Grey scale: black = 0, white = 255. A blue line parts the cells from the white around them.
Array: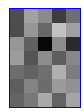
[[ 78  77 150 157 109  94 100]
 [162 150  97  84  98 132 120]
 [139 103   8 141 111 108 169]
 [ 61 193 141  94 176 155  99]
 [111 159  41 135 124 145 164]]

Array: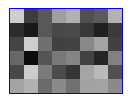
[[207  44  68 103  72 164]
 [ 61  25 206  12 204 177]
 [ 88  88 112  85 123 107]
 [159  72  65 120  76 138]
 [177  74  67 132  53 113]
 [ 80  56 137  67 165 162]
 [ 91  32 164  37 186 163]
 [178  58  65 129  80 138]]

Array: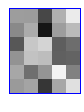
[[157 137  87 147 167 154]
 [156 171 199 194 111 164]
 [ 71  21 212 189 148  54]
 [176 157  94  96 243 167]
 [235 186 109  99 129 224]]

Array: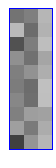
[[115 185  81 144 127 124 135 128 159  64]
 [127 108 125 113 146 108 110 158 122 149]
 [182 178 190 165 174 192 191 161 172 182]]

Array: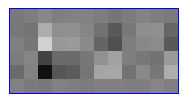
[[121 120 128 124 107 129]
 [126 116 119 133 130 123]
 [136 173 209  67  16 121]
 [127 143 152 107  86 129]
 [130 144 154 107  91 126]
 [130 134 138 119 118 124]
 [125 114 101 145 165 128]
 [118  89  80 161 167 128]
 [124 120 126 127 115 127]
 [131 142 136 120 137 127]
 [126 144 139 115 119 133]
 [122 102  89 154 174 128]]

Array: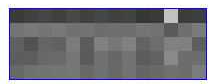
[[ 59 116  96  93 104]
 [ 64 120  82  94 113]
 [ 70 117 101 105 114]
 [ 64 120  97 106 117]
 [ 72 113 124 118 119]
 [ 65 115  92  90 105]
 [ 71 109 129 112 112]
 [ 64 111 119 103 104]
 [ 67 111 129 115 114]
 [ 54 116  99  92 101]
 [ 58 114 109  98 105]
 [193  90 128 137 112]
 [ 60 111 128 109 109]
 [ 63 123  94 109 124]]

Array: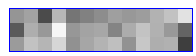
[[149  90 155]
 [162 174 194]
 [ 75 152 181]
 [183 246 214]
 [117 151 145]
 [129 163 166]
 [141 167 179]
 [159 132 191]
 [152 172 146]
 [157 195 199]
 [178 177 174]
 [194 153 177]
 [226 100  62]]
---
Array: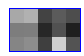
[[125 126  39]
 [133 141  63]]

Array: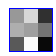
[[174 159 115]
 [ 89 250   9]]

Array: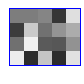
[[ 60 202 113]
 [112 241  90]]

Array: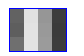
[[ 94 227 153]
 [111 227 155]]

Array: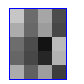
[[172 104 156]
 [109  76  19]]

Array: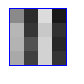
[[182  54 200]
 [179  82 210]]
